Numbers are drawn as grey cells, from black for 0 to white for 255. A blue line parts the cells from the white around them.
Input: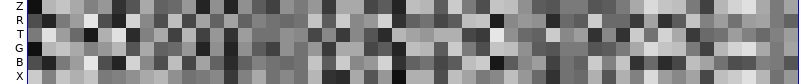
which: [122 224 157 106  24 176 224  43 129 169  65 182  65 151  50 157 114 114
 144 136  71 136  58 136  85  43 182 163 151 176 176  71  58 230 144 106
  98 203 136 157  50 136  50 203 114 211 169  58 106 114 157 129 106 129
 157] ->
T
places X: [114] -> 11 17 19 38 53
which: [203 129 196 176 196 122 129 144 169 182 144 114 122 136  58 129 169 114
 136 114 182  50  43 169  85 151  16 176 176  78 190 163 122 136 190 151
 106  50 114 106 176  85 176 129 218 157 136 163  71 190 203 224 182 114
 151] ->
X
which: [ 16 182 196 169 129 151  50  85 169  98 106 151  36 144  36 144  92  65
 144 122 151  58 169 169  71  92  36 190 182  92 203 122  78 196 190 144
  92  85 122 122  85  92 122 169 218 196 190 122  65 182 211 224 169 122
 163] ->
Z
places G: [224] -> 51

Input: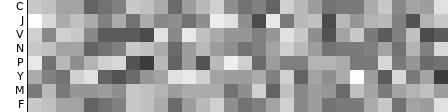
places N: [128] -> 6 16 24 28
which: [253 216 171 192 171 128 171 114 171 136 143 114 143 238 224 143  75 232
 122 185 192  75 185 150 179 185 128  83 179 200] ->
J
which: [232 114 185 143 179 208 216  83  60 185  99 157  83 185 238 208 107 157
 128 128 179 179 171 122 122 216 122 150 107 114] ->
P
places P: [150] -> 27
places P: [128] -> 18 19

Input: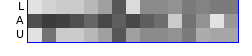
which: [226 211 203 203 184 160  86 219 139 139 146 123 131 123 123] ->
L
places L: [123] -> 11 13 14
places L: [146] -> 10
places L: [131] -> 12

